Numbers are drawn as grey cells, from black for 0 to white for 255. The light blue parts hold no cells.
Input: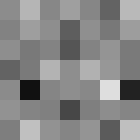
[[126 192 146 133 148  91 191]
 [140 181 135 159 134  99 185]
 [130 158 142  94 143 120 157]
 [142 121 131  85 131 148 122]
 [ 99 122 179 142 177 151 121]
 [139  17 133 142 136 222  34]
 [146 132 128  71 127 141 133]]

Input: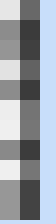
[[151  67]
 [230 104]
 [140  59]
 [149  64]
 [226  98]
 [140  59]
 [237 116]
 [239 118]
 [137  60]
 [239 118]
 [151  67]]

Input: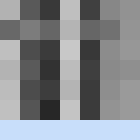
[[192  85  39 196  59 147 154]
 [178  89  57 191  64 135 146]
 [104 124 102 180 102 113 148]
 [191  77  59 200  56 140 151]
 [179  90  50 188  63 138 143]
 [188  76  61 180  59 142 154]]

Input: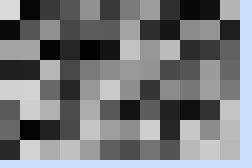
[[ 41 210 171 193 157  95  77 115  83 185 202 183]
 [216   6  58  85 145  56 123 156  47   8  17 180]
 [ 10  85 144  71  92  90 164  45  22 139 149  30]
 [163 164   5  36   2  19 194 150 187  43  56  96]
 [ 32  34 182  72 123 140 153 148  74  85 155 103]
 [208 210 104  38 150 201 143  53 138 119 158 120]
 [ 90 206 177  77 171  88  18  92  34  15  50 195]
 [104   4  33  73 196 158 141 206  38 200 139 188]]

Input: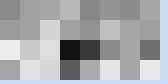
[[164 225 213  92 170 229 166 233]
 [140 159 166 184 135 148 141 167]
 [156 162 211 159 146 191 164 158]
 [237 201 220  18  56 138 166 112]]

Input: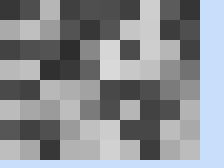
[[190 168  55 178 179 209 185  61 170 188]
 [ 55  78 182  64  79  77  64 206  91  53]
 [170 191 156  83  55  84 197 204  61  79]
 [ 67  79  83  45 136 214  75 206 182  65]
 [185 191  48  57  97 217 200 192 142 114]
 [ 74  66 184 174 162  72  63  78 123 145]
 [187 167 155 189 123  77 182  66  78 179]
 [ 86  65  80 155 192 204  71  71 188 169]]

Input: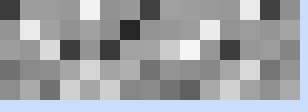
[[141 170 113 207 166 206 134 138 115  96 169 208 162 144 170]
 [ 60 157 156 153 242 146 153  64 160 158 154 152 234  65 143]
 [148 233 161 146 161 143  38 148 151 156 236 147 155 149 164]
 [157 150 218  62 148  56 162 163 203 245 150  61 151 155 133]
 [114 137 141 166 212 164 175 115 148 142 136 167 215 117 147]]

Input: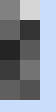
[[ 95  82]
 [129 213]
 [100  51]
 [ 36  89]
 [ 59 115]]
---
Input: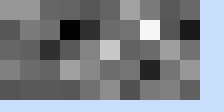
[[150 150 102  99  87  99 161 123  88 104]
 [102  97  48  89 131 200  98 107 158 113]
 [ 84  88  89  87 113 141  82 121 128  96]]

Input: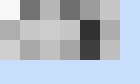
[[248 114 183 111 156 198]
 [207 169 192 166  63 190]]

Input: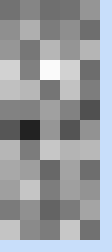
[[114 133 111 114 149]
 [150 119 182 149 181]
 [192 183 117 194 125]
 [ 86  34 150  84 146]
 [168 158 104 163 110]
 [123 144 100 123 164]]

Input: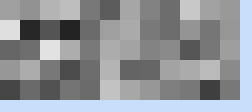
[[160 146 180 190 120  92 166 130 109 200 162 153]
 [102 110 226 173 121 172 163 131 138  86 119 158]
 [ 69 106  82 116 107 194 167 151 127 120  63 120]]

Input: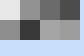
[[231 146 107  76]]

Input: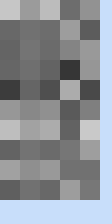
[[198 155 188 109 146]
 [100 116 107 132 153]
 [ 60 101  79 172  73]
 [190 162 172  98 201]
 [161 143 153 113 113]]

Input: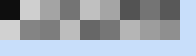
[[ 14 207 164 116 192 165  83 116  88]]
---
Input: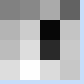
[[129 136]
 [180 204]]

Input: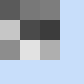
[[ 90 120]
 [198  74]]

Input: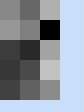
[[136 103]
 [151 128]]

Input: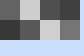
[[ 99 206]
 [ 56  88]]

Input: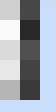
[[207  71]
 [249  41]]

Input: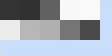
[[ 51  48]
 [236 183]]

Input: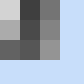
[[211  63]
 [171  74]]

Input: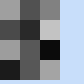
[[159  81]
 [ 74  41]]

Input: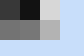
[[ 56  18]
 [115 119]]
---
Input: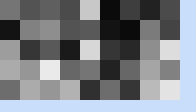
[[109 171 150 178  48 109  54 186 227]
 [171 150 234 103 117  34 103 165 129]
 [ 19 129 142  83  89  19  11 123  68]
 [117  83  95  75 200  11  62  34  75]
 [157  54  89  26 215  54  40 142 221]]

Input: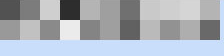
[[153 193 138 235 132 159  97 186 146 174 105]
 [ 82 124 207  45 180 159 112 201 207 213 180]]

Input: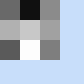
[[ 90 253 126]
 [177 200 161]
 [105  16 139]]

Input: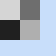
[[ 32 175]
 [213 110]]

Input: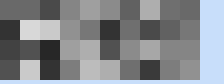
[[ 51 216 202 145 119  51 111  74  97 119]
 [ 81 202  51 125 188 174 111  58 125 145]
 [105 105  74 133 159 139  97 174 111 105]
 [ 66  81  39 159 174  81 139 167 133 133]]

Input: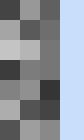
[[196 181 118]
 [ 83 158 137]
 [ 68 152  96]
 [130 144  53]
 [ 60 124 118]
 [165  90 110]
 [173  83  68]]

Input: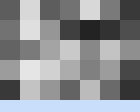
[[156 229 209 172 128 156  71]
 [114 223 150  63  35  50  78]
 [ 93 216  93 114 216 122  57]
 [ 57 195 150  99 187 106  50]
 [ 99 122 164 201 136 195 143]]

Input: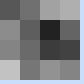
[[194 118 146 132]
 [ 87 112 162 175]
 [132 106  60  66]
 [140  94  34 100]]
